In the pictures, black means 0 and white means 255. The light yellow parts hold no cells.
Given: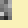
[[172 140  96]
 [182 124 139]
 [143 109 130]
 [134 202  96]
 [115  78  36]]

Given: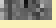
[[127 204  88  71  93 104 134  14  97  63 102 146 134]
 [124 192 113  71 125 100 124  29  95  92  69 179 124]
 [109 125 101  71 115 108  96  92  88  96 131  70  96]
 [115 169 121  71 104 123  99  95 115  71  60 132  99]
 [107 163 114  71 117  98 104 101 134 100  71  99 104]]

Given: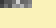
[[126  56  86  86 112 207 102 108]
 [147  74 114  82 155 141 178 121]]

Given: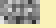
[[189 133 122 205 154 188 138 161  64 145]
 [134 127 172 155  93 120  94 131 122 111]
 [150 156 152 216 105 190 116 181 215 134]
 [138 134 146 123 156 160 124 176 103 131]
 [113 213  61 142 108  61  78 115  93 104]
 [173 228 171 132 132  61 109 160 136  44]]

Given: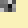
[[ 75 117 126 208]
 [163 104 103  16]
 [141 196 106  54]]

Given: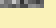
[[ 95 164 113 122 200 140  49 141  98  90  63]
 [110 114 122  99  82 114  74  72 137 144 128]]
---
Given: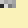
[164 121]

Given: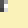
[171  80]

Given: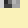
[156 163]

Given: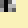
[237 182   7]

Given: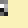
[136 253]

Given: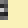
[105  42]

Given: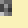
[ 98 152  67]

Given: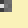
[112 121  60]
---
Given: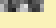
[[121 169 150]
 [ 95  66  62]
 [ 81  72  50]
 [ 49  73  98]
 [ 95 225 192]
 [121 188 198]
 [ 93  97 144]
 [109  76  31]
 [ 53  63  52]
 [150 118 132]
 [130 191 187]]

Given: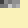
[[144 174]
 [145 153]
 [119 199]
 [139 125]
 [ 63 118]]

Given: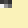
[[ 47 105]
 [ 74 155]
 [ 55 244]]

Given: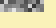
[[184 122 116]
 [ 68 122 147]
 [143  54 184]
 [116 209  64]
 [ 82  96 103]
 [133  95 161]
 [134 141 164]
 [ 95 142 227]
 [ 92 128 179]
 [204 129 148]
 [ 74 199 196]]

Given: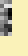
[[122 224  17   5  36 204  53  33 188]
 [150 229 117  86 136 117  48  79  85]
 [177 110 180 117 181 140 123  99 161]]

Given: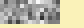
[[ 84 131 177  90  97 130]
 [138 178 122 141 123 127]
 [194 192 168 124  87 124]
 [202 172 104 174 155 168]
 [219 161 226  96  50 232]
 [249 152 177 212 183 176]
 [188 160 161 160 130 196]
 [227 135 119  85 105 220]
 [110 161 150 169 205 175]
 [134 225 131 154 191 136]
 [103 123 154 148 136  66]
 [150 167 143 119 176 148]
 [155 160 174 201 123  78]
 [ 92 137 178 148 207 159]
 [176 152 143 195 184 193]]

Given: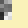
[[182 105 113 238 218]
 [162 112 120 169 240]
 [ 91 140 101  41  49]]

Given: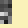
[[ 76  40  88  79 128 131]
 [106  74  91 178  71  25]
 [ 89  68  76 217  78 173]]
